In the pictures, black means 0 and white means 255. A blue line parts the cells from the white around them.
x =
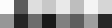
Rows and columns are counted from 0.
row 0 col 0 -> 252
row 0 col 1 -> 92
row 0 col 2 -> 222
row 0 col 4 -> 233
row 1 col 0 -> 151

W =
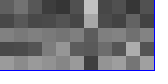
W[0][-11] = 95
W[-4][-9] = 72
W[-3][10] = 131
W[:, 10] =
[81, 66, 131, 83, 160]
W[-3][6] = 92
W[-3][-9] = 128
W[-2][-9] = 84
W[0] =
[95, 114, 87, 61, 53, 80, 193, 71, 80, 54, 81]
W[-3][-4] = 127
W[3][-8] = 125
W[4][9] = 117
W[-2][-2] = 173
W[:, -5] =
[193, 167, 92, 89, 63]
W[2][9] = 112
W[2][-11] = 129
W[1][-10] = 88

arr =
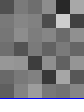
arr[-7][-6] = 80
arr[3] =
[111, 83, 122, 98, 122, 102]
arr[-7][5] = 168
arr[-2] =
[105, 121, 129, 56, 166, 87]
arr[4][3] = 143
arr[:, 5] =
[168, 65, 144, 102, 149, 87, 134]
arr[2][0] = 118
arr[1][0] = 121
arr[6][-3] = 120
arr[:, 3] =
[141, 76, 134, 98, 143, 56, 120]
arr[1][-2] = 205

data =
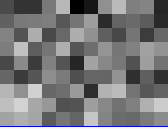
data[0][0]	75
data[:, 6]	[22, 157, 145, 110, 163, 102, 45, 158, 198]
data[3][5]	86
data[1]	[97, 121, 123, 126, 87, 117, 157, 43, 100, 106, 92, 41]
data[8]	[163, 175, 165, 91, 118, 100, 198, 132, 108, 105, 122, 140]
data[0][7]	144
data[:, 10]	[132, 92, 60, 161, 158, 95, 87, 176, 122]
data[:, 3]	[121, 126, 73, 117, 129, 142, 103, 152, 91]
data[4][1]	138
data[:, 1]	[51, 121, 83, 193, 138, 59, 144, 210, 175]
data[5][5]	79
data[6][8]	187
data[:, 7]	[144, 43, 95, 148, 136, 101, 178, 136, 132]
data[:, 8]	[186, 100, 72, 118, 120, 147, 187, 114, 108]
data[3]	[125, 193, 93, 117, 175, 86, 110, 148, 118, 129, 161, 147]
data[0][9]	127
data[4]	[72, 138, 59, 129, 84, 37, 163, 136, 120, 81, 158, 114]
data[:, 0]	[75, 97, 131, 125, 72, 102, 181, 191, 163]
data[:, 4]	[184, 87, 104, 175, 84, 122, 110, 81, 118]
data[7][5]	83

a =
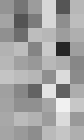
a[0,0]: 148
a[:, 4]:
[85, 142, 157, 38, 174, 219, 97, 241, 219, 197]
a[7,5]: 199
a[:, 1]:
[117, 84, 109, 189, 161, 188, 135, 144, 187, 154]
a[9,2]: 141
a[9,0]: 165
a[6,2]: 99
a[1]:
[164, 84, 123, 215, 142, 189]
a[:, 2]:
[156, 123, 189, 132, 152, 182, 99, 144, 178, 141]
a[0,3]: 215
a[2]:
[144, 109, 189, 183, 157, 175]
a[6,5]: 173
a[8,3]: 156

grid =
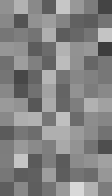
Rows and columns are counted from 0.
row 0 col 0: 145
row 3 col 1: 146
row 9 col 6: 139
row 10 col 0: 125
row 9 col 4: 175
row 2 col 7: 196
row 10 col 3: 127
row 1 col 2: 146
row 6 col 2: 113
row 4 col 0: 112
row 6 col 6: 124
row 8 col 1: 174
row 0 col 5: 152
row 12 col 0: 119
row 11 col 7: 161
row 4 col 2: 128
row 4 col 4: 188
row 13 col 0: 94
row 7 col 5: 126
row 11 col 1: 197
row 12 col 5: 116
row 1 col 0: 136
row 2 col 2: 116
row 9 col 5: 155
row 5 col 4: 116
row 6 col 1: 83
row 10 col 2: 138
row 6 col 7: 137
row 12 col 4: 93
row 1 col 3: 157
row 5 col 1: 71
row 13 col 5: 216

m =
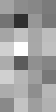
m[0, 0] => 163
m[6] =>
[172, 179, 142, 182]
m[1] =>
[115, 47, 151, 119]
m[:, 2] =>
[135, 151, 167, 168, 144, 159, 142, 158]
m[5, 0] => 208
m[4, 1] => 91
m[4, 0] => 172
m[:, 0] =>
[163, 115, 165, 208, 172, 208, 172, 137]
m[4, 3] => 133
